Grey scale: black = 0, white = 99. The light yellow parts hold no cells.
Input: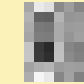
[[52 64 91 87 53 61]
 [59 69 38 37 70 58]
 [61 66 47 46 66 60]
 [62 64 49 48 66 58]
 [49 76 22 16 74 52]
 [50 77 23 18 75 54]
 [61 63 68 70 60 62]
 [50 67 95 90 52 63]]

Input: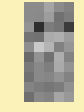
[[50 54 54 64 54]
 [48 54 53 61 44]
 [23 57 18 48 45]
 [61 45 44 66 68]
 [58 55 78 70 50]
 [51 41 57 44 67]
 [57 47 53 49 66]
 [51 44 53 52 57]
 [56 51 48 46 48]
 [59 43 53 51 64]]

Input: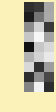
[[65 18 22]
 [66 11 45]
 [22 54 82]
 [63 77 96]
 [84  7 77]
 [90 69 82]
 [61 84 19]
 [28 18 55]
 [17 51 94]]

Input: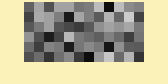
[[50 38 64 32 63 63 45 48 73  5 73 54]
 [26 26 66 62 49 10 64 49 35 69 40 79]
 [47 34 47 62 33 28 23 35 56 63 58 65]
 [45 57 31 11 27 71 47 42 37 50 41 24]
 [35 41 24 51 47 11 46 53 47  8 56 36]
 [20 31 42 20 43 53 22  5 59 77 41 70]]

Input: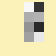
[[20 96]
 [69 67]
 [16 57]
 [90 62]]

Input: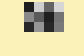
[[83 12 80 39]
 [45 53 35 12]
 [47 15 58 15]]

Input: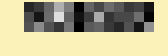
[[ 8 15 22 40 68 48  1 39 28 42 34 22 26]
 [ 2 29  8 42 86 38  7 23 66 20 28 28 43]
 [56 32 54 32 21 46  0 35 39 22 15 32  8]]
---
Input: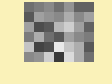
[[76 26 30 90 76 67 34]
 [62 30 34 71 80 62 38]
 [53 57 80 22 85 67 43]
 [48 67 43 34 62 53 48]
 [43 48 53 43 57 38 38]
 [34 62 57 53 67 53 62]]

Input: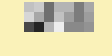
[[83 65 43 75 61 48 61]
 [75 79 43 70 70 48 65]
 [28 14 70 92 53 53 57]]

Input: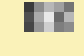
[[31 66 90 41 71]
 [27 58 80 49 54]
 [23 54 71 62 45]]

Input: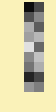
[[87 40]
 [67 36]
 [62 71]
 [58 49]
 [53 75]
 [45 67]
 [32 53]
 [14 28]
 [ 5 28]]

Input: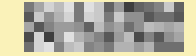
[[64 34 51 60 60 56 38 73 56 64 43 56 73 69 64 69]
 [47 64 82 73 87 47 87 78 38 60 24 38 43 51 78 38]
 [43 82 87 51 73 78 51 56 47 69 69 60 69 43 43 43]
 [34 78 56 69 82 47 82 78 47 78 56 56 34 43 43 34]
 [29 82 24 60 87 69 60 51 34 60 73 29 51 34 56 64]]

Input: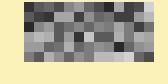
[[64 72 68 35 60 20 76 35 35 68 48 68 64]
 [60 60 40 44 68 40 48 56 52 16 40 56 60]
 [48 35 68 56 40 56 48 72 72 76 81 40 30]
 [35 25 20 64 64 25 56 40 44 25 25 60 72]
 [20 35 40 30 52 60 40 30 16 64 25 30 81]
 [16 52 60 35 44 52 40 52 48 64 48 25 44]]

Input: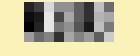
[[60 42 51 19 65 51 60 37 79]
 [14 24 84 56 56 37 19 74 42]
 [ 5 10 89 28 65 37 19 70 65]
 [ 0 14 89 47 56 33 10 74 47]]

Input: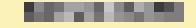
[[36 45 40 63 72 36 63 45 72 58 53 45 58 53 49 49]
 [23 53 40 45 63 63 58 40 77 53 36 67 58 23 32 49]]

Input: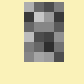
[[73 30 26 56]
 [68 40 30 48]
 [52 64 60 30]
 [48 40 18 44]
 [40 52 52 35]
 [22 77 60 22]]
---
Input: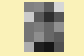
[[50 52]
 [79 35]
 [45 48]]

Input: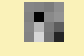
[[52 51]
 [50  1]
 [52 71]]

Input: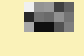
[[93 57]
 [16 44]
 [65  6]]

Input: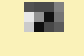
[[32 29]
 [90 57]
 [79  6]]

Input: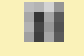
[[73 70]
 [65 21]
 [69 27]]

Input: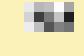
[[90 71]
 [82 24]
 [92 74]]

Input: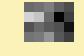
[[41 44]
 [82 76]
 [32 41]]
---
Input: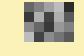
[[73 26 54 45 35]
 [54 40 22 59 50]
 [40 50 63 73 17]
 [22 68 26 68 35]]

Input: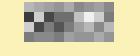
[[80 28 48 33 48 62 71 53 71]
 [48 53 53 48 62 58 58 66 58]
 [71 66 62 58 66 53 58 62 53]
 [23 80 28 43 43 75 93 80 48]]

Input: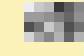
[[31 44 78 64 31 44]
 [60 60 56 48 40 56]
 [82 64 52 69 40 69]
 [92 78 73 22 36 52]]

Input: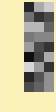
[[43 20 29]
 [ 6 25 66]
 [61 29 20]
 [15 33 56]
 [29 38 56]
 [47 52 52]
 [83 61 20]
 [15 66 79]
 [71 71 38]]

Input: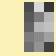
[[34 48 71]
 [48 53 62]
 [43 57 25]
 [38 71 75]
 [30 84 21]]

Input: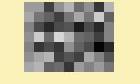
[[51 21 29 21 56 38 29  2 16]
 [51 29 16 29 33 11 29 16 51]
 [65 46 38 25 46 65 46 79 38]
 [60 60 25 56 70 42 56 21 70]
 [56 65 70 25 33 25 65 51 33]
 [65 70 38 42 21 60 51 60 46]
 [56 79 42 83 70 42 38 25 51]]

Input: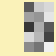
[[54 45 93]
 [62 58 89]
 [21 67 35]
 [84 71 26]
 [35 79 84]]

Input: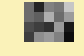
[[42 14 50 46 77]
 [29 24 19 60 10]
 [42 37 68 42 60]
 [24 55 60 50  5]]
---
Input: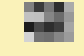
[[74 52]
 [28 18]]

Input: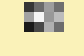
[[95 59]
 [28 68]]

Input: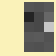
[[28 40]
 [28 77]]

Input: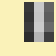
[[77 36]
 [79 41]]

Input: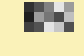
[[61 46]
 [32 88]]

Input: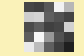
[[82 37]
 [36 25]]
